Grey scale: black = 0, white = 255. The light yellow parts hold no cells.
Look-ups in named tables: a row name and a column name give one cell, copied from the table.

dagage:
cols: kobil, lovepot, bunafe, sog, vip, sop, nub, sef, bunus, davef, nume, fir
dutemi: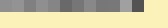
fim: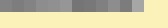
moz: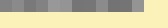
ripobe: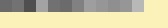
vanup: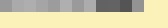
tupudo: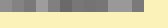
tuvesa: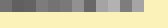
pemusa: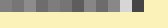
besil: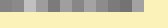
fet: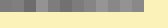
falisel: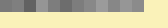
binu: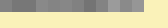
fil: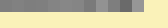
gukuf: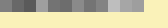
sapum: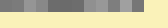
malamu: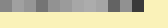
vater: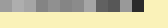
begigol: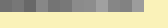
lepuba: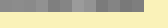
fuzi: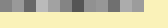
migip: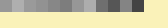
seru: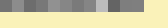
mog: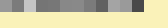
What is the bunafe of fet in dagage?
109
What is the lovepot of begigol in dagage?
119
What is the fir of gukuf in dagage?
158
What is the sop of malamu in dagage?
155
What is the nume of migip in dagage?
132
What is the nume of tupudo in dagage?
153
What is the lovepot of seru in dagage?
140
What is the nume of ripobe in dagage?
150
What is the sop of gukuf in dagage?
109
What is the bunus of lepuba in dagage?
123
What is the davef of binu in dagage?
155
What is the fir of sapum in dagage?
118
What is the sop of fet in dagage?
113

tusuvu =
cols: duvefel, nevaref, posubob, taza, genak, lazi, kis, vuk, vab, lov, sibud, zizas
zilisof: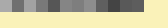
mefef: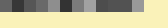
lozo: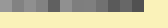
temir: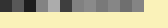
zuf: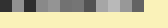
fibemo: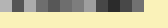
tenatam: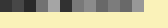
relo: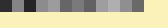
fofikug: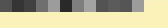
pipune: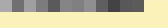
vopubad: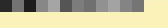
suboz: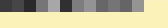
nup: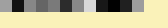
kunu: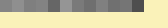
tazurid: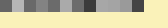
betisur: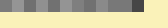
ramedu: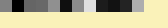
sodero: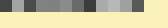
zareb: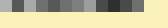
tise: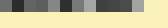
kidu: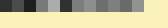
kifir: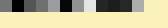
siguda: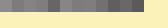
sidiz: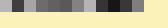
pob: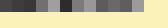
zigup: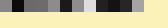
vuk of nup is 216
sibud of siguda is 104
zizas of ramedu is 174
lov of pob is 105
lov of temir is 134
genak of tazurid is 107
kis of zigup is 141
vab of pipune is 95
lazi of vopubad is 85
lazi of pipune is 133
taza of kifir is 111
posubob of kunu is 127
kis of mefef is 123
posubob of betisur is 112
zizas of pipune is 91
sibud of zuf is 152
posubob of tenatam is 42

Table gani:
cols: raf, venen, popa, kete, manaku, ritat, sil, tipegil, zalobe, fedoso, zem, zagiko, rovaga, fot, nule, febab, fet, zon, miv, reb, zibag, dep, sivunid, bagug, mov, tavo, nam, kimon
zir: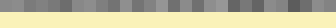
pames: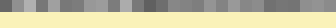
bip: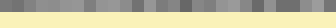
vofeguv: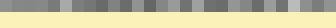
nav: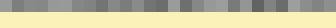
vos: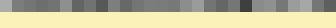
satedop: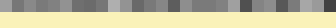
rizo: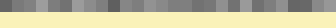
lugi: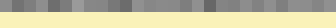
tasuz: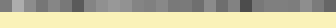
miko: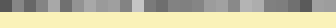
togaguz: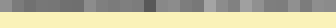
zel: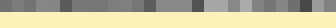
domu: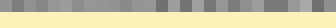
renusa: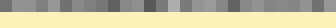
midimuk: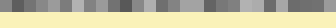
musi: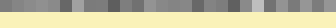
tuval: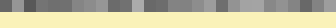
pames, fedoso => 124
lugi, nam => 133
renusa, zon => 154
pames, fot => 110
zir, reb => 101
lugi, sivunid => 143
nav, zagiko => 138
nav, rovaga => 116
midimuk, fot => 111
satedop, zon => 122
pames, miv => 131
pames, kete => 119
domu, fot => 113
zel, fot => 136
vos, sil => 100
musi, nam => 124
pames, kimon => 139

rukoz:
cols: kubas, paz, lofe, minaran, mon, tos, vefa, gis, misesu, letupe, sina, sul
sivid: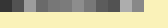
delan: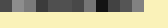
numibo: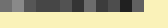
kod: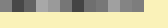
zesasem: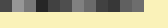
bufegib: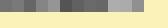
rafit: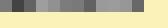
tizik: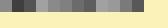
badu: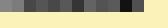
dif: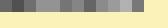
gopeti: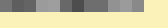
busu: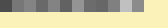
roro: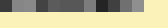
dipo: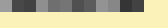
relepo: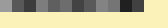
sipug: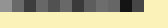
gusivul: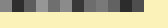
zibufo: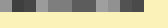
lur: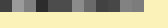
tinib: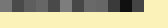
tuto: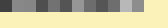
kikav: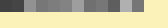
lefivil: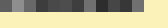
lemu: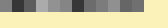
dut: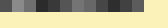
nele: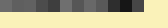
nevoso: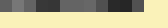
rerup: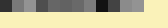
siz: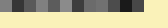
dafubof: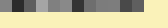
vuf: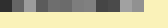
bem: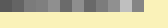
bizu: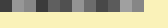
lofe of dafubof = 94
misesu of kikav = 119
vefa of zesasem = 128
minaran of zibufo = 155
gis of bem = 105
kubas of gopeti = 116
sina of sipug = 20
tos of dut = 85
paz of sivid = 82
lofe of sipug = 61
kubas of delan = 74
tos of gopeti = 104
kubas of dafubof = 131
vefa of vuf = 125
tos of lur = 76
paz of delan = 141
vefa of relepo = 67

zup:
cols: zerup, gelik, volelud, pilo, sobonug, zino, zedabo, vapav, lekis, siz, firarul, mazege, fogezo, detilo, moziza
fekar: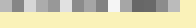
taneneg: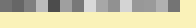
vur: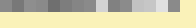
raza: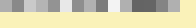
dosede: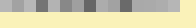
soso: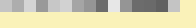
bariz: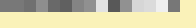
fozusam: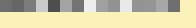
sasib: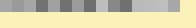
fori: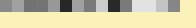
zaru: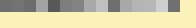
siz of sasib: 136
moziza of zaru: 112
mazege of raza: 100
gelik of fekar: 134
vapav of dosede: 102
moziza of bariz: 119
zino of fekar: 225
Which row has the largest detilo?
bariz

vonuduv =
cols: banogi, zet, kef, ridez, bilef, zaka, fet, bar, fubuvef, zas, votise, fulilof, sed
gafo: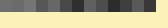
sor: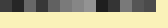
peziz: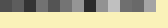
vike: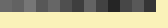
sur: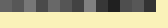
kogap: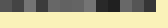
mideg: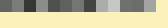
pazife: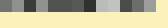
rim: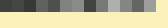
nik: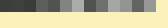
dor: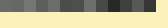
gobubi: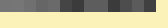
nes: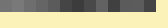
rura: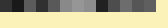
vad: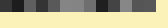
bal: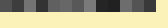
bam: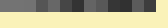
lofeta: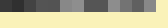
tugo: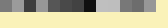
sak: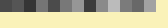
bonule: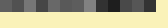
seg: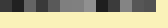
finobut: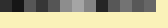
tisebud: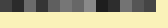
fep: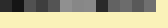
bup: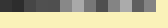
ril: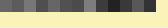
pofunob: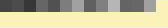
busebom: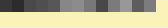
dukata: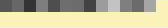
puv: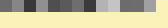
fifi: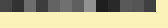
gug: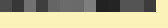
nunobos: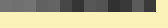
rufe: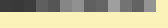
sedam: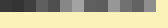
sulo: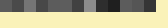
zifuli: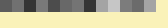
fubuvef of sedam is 93
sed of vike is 53
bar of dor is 110
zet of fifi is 50
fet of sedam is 163
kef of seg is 100
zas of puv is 196
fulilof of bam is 91
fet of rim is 139
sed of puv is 160
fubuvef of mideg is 172
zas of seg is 59
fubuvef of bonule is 50
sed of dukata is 165
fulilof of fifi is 85
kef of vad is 95
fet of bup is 169

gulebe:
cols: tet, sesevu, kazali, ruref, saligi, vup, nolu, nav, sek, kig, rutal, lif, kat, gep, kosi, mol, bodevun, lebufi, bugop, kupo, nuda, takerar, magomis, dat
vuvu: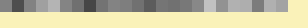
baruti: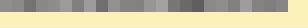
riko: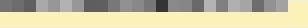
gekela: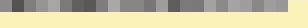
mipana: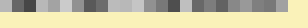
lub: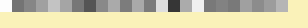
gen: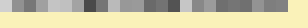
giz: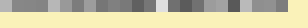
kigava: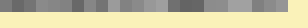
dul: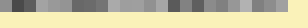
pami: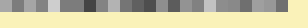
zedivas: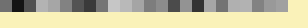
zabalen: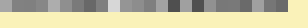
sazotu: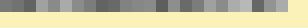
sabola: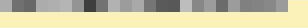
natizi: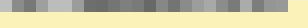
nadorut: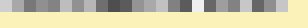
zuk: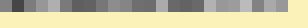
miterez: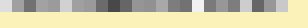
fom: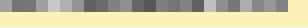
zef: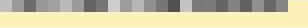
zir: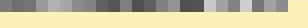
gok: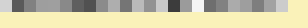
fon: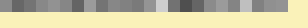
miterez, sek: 107
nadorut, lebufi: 103
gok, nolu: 95
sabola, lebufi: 156
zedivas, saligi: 166
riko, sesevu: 109
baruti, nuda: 157
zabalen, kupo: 121
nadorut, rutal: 91
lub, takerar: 140
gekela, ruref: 148
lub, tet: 253
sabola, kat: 117
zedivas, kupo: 176
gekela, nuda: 157

